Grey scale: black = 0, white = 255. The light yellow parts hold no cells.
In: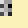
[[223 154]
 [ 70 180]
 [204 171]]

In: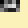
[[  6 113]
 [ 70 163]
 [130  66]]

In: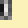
[[ 93 166]
 [ 24 220]
 [ 21 232]]

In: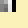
[[146 177]
 [130 119]
 [128 104]]

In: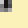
[[200  21]
 [125  22]
 [143 119]]

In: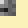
[[214 132]
 [137 126]
 [ 56  28]]

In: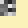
[[213  71]
 [104 103]
 [126 115]]
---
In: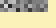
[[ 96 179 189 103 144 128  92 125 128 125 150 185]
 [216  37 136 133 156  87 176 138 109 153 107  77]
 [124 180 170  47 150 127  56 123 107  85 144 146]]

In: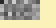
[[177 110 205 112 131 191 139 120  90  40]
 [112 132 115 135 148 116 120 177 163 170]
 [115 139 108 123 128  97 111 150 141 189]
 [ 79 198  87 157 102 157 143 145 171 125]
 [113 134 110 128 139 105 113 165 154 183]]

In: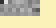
[[226 129 164 180 172 156 123 148 133  48]
 [162 153 146 161 144 155 135 163 171 141]
 [159 135 171 133 181 156 179 114  90 128]
 [145 150 151 143 155 149 164 146 141 157]]

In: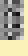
[[ 86 205  74  77 169 158]
 [126 173 133 110 142 144]
 [144  53 133 165 191 141]
 [ 54 217  45  19 214 163]
 [118 182 124 103 144 148]
 [120 176 130 108 142 146]
 [ 56 218  45  23 213 163]
 [143 128 135 137 141 141]
 [ 95 199  91  86 156 153]
 [139  34  90 165 215 141]]

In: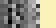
[[138  47 109 100 135 100 170 173 229 112]
 [ 90 115 180  42  76 126 154 195  53  88]
 [106  14 122  75 136  99 164 128 195 100]
 [ 91  52 175  27  96 116 141 151  85  87]
 [150  30 128 180  46 118 141 102 141  98]
 [135   0 112 136 105 103 139 137 204  87]
 [ 78  64 175  29  97 118 156 152  87  87]]

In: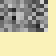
[[159 165 145 122 162 115 108  77  93 205  58  95]
 [113 197 155 137 184 139  91 156  89  66 185 173]
 [130  80  43 146 120 129 128  59 144 174  94 100]
 [ 99 185 141 192 187 120 116 174  58  73 196 158]
 [152 151  27 193 177 109 190  78 169 163 145  49]
 [139 123  87 170 137 152  95 162  83 132 157 109]
 [165 164 120 109 148 111  92  81  41 190 122 113]
 [105 168 122 141 165 179 113 116  72  71 209 159]]

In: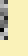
[[ 70 167]
 [197 179]
 [136 137]
 [128 100]
 [ 34 163]
 [ 97 116]
 [123 103]
 [211   0]
 [185 164]
 [ 50 192]]

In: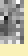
[[ 95 140 177 255 135 183]
 [162 149 164  85 147 182]
 [167 134 123 149 207 153]
 [190 104 151 136 131 108]
 [ 21 129 174 161 178 228]
 [ 67 118 153  73 129 146]
 [ 90 121 123 205 139  94]
 [ 86 111 121 125 124  80]
 [ 84 127 143 229 125 117]
 [167 179 167 156  97 161]
 [162 231 164 241 116 204]]
